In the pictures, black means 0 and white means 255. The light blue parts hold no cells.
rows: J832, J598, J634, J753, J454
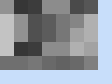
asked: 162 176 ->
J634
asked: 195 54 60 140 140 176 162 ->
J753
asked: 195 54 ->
J753

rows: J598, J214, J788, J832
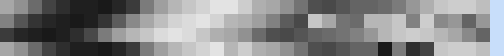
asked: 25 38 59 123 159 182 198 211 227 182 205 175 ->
J832
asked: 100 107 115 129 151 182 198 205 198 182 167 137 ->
J788
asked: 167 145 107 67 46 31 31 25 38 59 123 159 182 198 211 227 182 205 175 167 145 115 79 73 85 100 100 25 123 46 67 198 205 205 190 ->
J832

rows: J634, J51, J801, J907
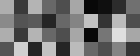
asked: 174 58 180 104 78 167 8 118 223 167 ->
J801
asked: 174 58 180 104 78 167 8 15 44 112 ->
J634
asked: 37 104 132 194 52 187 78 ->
J51
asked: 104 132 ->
J51

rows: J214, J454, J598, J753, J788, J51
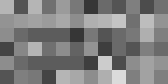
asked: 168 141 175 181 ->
J454
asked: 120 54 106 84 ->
J214

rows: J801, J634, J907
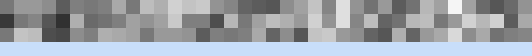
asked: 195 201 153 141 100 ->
J907
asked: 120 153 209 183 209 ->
J634
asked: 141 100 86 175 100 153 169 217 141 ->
J907
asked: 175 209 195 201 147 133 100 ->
J801
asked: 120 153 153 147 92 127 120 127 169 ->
J907

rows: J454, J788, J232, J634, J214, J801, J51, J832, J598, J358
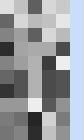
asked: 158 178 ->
J214
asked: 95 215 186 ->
J232
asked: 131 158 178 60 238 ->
J214
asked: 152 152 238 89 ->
J832

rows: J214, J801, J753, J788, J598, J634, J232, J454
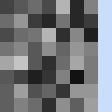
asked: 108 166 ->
J598
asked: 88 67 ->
J634
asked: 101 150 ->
J788
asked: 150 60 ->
J801
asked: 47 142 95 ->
J454

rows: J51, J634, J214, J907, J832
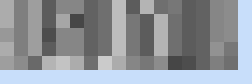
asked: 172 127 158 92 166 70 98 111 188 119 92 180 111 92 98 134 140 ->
J634
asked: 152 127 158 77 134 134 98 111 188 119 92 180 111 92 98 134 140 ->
J214

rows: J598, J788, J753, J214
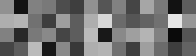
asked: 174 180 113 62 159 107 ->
J214
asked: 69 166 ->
J598
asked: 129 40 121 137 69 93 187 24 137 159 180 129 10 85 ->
J753
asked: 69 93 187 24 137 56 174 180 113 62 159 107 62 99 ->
J214
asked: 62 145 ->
J598
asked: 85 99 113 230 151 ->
J788

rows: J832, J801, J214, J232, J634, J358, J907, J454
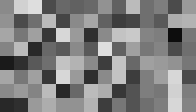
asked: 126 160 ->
J358
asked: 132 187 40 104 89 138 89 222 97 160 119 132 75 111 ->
J232
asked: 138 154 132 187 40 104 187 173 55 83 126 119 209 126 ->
J907

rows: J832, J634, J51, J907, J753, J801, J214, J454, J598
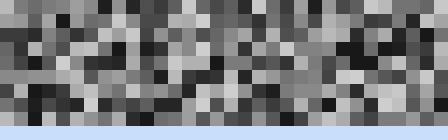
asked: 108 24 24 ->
J753
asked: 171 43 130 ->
J51
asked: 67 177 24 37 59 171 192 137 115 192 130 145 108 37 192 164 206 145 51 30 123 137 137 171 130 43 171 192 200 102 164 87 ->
J214
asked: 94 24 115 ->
J51
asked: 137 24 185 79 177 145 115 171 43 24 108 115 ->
J598
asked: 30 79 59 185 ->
J907
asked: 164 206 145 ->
J214

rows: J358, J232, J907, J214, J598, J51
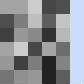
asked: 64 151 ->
J907
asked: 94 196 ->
J232
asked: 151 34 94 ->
J51
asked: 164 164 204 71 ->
J358

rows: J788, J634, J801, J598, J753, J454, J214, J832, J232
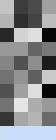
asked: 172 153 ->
J832
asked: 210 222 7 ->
J801
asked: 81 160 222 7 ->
J214
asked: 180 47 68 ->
J634

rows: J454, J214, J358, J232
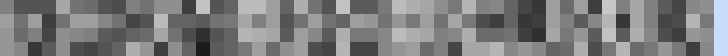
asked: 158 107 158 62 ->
J454
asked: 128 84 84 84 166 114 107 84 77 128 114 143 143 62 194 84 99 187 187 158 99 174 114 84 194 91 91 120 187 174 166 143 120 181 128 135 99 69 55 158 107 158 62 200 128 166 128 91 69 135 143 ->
J454
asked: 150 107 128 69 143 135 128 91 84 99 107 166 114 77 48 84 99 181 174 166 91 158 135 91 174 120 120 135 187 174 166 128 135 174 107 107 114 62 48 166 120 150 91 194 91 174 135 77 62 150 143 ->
J358
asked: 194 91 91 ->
J454
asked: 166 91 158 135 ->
J358
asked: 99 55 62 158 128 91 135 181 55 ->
J214

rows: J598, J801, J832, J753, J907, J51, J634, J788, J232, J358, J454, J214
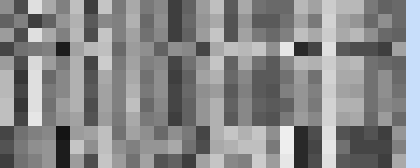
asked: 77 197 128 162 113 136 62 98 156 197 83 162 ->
J832
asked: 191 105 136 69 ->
J788
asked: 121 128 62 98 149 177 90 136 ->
J232
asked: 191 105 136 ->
J788
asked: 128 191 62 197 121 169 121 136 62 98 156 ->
J598
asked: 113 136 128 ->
J788
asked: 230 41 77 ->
J214

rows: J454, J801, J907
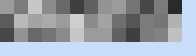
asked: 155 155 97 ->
J907
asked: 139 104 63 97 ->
J454
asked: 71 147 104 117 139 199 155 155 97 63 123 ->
J907
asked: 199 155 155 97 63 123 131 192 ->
J907
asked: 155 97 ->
J907
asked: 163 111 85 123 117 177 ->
J801
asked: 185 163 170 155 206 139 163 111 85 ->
J801

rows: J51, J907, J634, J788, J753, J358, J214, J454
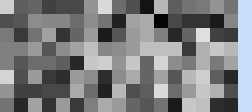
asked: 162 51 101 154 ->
J634
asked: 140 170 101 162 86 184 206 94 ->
J358
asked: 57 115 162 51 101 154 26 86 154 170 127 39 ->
J634

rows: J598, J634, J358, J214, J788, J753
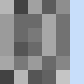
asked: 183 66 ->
J598
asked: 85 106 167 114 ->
J214
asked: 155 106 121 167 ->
J358

